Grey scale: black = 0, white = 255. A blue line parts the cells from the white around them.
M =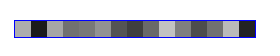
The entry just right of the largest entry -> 127
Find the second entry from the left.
27
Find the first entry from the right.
35
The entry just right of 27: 166

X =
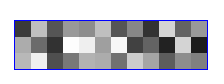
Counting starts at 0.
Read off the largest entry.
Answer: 253
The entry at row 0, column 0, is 58
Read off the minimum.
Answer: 28
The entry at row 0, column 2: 85
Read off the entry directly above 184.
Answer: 172
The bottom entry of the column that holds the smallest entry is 128
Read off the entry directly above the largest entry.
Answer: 153
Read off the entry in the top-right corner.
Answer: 153
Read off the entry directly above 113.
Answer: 247
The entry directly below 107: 239

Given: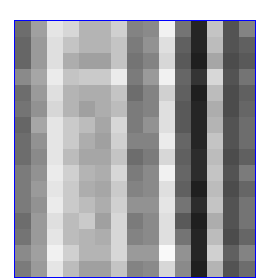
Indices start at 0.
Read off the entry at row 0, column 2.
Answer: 229
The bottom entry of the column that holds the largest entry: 215
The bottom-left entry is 123
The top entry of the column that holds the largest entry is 241
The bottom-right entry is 109
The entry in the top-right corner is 131
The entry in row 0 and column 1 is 160
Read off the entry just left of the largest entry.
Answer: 154
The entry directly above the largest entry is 223
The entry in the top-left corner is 109
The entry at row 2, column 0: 102
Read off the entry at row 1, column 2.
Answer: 223
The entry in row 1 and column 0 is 102
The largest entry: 249

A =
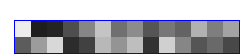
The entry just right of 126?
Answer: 163
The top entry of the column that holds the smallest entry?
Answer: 30
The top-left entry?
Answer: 237
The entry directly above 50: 85
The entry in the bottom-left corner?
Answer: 92
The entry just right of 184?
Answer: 148
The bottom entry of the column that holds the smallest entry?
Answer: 156
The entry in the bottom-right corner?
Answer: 72
